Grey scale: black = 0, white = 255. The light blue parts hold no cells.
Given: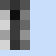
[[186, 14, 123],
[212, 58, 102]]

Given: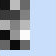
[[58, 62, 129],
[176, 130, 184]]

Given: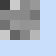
[[139, 138, 137],
[114, 153, 148]]

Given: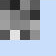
[[153, 123, 96],
[159, 133, 137]]

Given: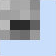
[[160, 162, 175],
[187, 40, 43]]

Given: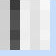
[[208, 78, 240],
[208, 82, 240]]

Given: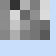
[[140, 215, 104],
[141, 197, 152]]

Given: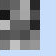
[[22, 130, 166],
[186, 98, 97]]
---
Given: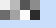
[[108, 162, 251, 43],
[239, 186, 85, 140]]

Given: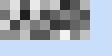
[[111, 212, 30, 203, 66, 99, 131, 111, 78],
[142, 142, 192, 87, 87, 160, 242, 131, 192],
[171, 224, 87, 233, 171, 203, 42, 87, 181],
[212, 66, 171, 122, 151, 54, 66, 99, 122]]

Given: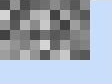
[[66, 129, 120, 76, 111, 88, 100, 129, 138],
[76, 147, 76, 100, 111, 138, 111, 88, 138],
[147, 88, 177, 138, 200, 120, 66, 158, 120],
[158, 138, 188, 147, 88, 168, 200, 100, 88],
[168, 147, 129, 158, 212, 100, 158, 120, 129],
[212, 76, 100, 177, 188, 66, 168, 111, 88]]

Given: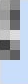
[[65, 144],
[125, 94],
[153, 85],
[165, 134],
[175, 104],
[199, 219]]

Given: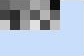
[[64, 43, 141, 86, 181, 97],
[97, 120, 120, 169, 151, 14],
[202, 53, 160, 224, 76, 191]]

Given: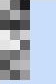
[[68, 50, 78],
[78, 176, 186],
[120, 176, 120],
[130, 111, 164],
[141, 89, 153],
[198, 101, 28],
[227, 236, 101],
[236, 164, 207]]
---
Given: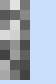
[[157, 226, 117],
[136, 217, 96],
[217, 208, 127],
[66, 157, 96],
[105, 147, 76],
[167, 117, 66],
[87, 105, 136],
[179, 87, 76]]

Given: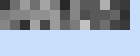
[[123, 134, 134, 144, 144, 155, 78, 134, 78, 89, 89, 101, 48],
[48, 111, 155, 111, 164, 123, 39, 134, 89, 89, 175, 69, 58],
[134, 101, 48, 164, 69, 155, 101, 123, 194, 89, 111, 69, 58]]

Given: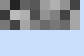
[[57, 188, 176, 77, 147, 128, 67, 166],
[119, 67, 166, 128, 107, 119, 107, 166],
[138, 35, 97, 87, 157, 176, 147, 67]]

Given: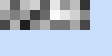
[[71, 178, 30, 138, 178, 118, 118, 168, 71],
[157, 127, 157, 60, 106, 250, 230, 209, 138],
[199, 94, 190, 209, 94, 230, 148, 190, 51]]

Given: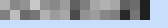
[[127, 189, 108, 118, 177, 156, 167, 74, 146, 156, 136, 127, 40, 118, 31],
[177, 136, 146, 200, 146, 136, 156, 96, 127, 167, 177, 167, 96, 108, 31]]

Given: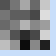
[[190, 148, 12, 136, 31],
[105, 127, 179, 136, 157],
[82, 117, 167, 105, 199],
[117, 94, 94, 72, 221],
[148, 82, 43, 72, 210]]

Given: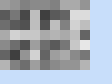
[[170, 210, 199, 199, 170, 180, 170, 190, 100],
[158, 148, 129, 138, 138, 129, 170, 170, 148],
[180, 129, 110, 158, 119, 138, 148, 148, 180],
[90, 119, 72, 190, 63, 90, 100, 220, 220],
[138, 110, 81, 158, 110, 90, 119, 199, 231],
[110, 90, 81, 190, 81, 190, 129, 210, 190],
[100, 63, 148, 210, 100, 158, 170, 138, 119]]
